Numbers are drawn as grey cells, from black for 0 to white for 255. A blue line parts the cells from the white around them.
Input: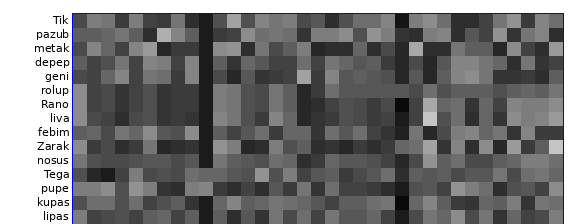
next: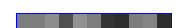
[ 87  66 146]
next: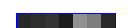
[ 46 125  80]
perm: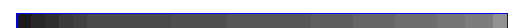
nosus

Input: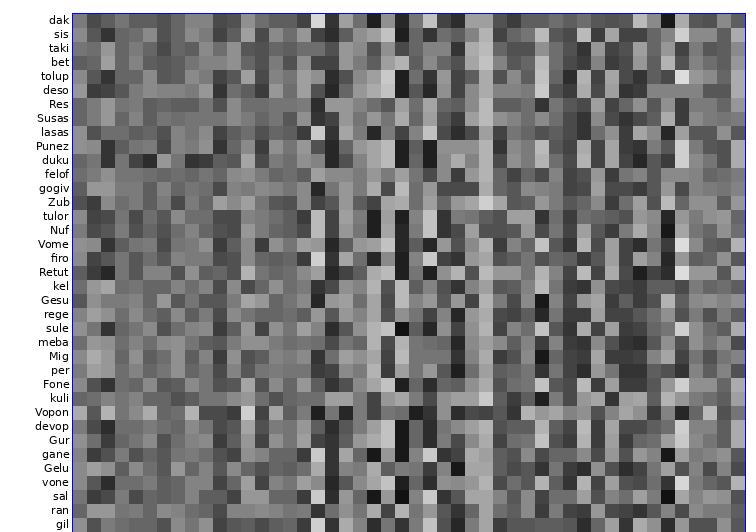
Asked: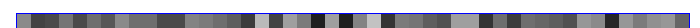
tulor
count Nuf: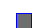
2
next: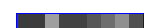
[123  81 123]
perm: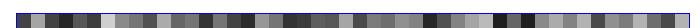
duku
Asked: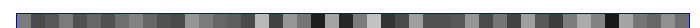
Nuf
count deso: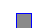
2
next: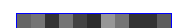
[ 81  52 131]

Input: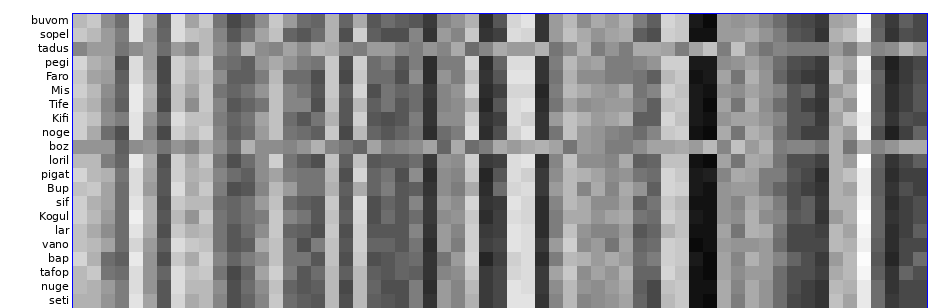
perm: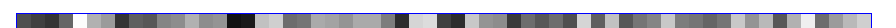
Kogul
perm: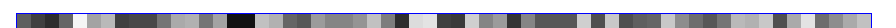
lar

